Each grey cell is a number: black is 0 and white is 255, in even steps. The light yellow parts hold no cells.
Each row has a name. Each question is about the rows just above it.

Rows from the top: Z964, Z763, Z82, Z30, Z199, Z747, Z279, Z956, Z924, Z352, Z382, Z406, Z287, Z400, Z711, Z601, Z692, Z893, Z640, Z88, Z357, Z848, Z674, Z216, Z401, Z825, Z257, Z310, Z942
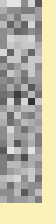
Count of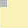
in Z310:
2
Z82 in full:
[141 172 125 185 185 156]
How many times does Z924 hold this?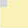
0
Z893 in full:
[172 113 141 185 172 156]
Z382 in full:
[113 200 172 125 200 156]

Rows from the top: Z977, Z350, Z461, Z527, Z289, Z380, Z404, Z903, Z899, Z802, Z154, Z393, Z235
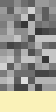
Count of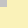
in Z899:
4
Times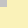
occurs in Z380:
4
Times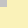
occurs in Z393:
1
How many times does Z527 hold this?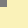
2

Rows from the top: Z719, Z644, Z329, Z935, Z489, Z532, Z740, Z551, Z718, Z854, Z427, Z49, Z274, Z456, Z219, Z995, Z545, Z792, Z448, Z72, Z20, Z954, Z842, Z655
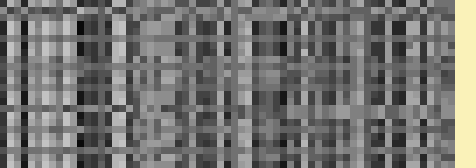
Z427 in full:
[ 67 155 113  53 141 128 155 113  82 167 141 113  82  67  82  82 167 155
  67 155  97 141  82 155 155 141  97 113  67 113  97 128 155 113 155 155
  97 128 141 141  97  82  82 113 128  97  97  67 113  67 113 141  82 113
  53 141  97  82 113 113  53 113 113  67  82]
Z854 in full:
[ 82 128 128  82 128 113 141 128 113 128 113  97 113  97  97 113 128 128
 113 113 128 128 113 113 113  97 113 113 113  97  97 128  97 113 113 141
  82 113 113  97  82 128 113 128 113 113 113  97 128 113 113 141  97 113
  97 113  97  97 128 128  97 113  97 113 113]
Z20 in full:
[ 38 194 155  22 181 141 194 167 141 194 155   9  67  53  97  38 181 194
  67  82 141 155 155 141 141  53  82 155  67  53  67 167  38 113 155 181
  38  82  97  67  22 128  53 181  67 128  67  53 141  97 141 167  97  53
  53 155  38  38 167 167  53 167 113 141 128]

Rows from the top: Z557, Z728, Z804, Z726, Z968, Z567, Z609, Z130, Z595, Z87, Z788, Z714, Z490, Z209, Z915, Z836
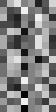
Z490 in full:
[184  58  33 130 101 225 170  46]
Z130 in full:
[101 184 170  18 130 142 200  87]
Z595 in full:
[ 71 200 225 142 154  18  71 212]
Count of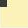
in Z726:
0
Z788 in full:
[114 170 154  87 130 154 200  71]
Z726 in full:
[ 71  71  46 142  71 212 154 142]

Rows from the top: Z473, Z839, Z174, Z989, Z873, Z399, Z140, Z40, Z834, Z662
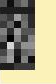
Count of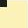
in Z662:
2
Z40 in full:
[ 71 145  30 100 114]
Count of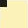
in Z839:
5
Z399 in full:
[100   1 129  58 129]
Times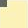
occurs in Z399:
1
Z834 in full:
[114 157  15 129  15]
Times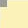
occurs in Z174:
1

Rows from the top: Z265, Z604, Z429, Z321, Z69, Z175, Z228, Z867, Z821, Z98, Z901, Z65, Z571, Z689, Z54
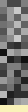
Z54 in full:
[ 17  59 154 170]
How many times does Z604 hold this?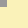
1
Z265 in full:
[141  72  72 126]
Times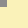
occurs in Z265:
1
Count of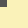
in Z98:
0
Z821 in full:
[170  32  59  17]
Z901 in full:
[ 59 141  47 126]

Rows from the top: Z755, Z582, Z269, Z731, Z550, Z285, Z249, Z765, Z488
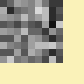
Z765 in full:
[ 86  86 159  86 173 146 102  44  86]
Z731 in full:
[ 86 102  72 118  86  72 159  18 200]
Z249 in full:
[173 132 118 102 159 187 187 200 146]
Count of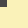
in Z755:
1

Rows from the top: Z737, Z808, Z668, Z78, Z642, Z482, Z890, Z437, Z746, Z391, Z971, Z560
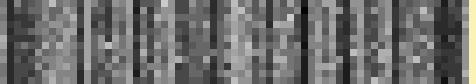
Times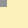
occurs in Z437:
9
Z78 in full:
[132  56  72  56  56 117 117 147 147 117 147  72 163  56 103  56 117  88
 147  43 117  56 132 103 163  72  72 132 103 163  56 103 132 163 147 117
 132 147  43 175 163 163  72  28 103 163 103 163  72  43 103 163  72  88
 117 163  56 103 147  88 103 103  43  43  56  43 163]
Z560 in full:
[132  43  72  56 103  88 132 175 132 147 132  43 147  72 117  72 117 117
 163  72  88  72 147 132 147  72  72  88  88  72  43  72 103 189 147 147
  88 103  56 132 117 103  72  28 117 163 132 147  72  28 103 147 103 189
 147 132  56 117 132 117 147 117  72  16  88  56 132]

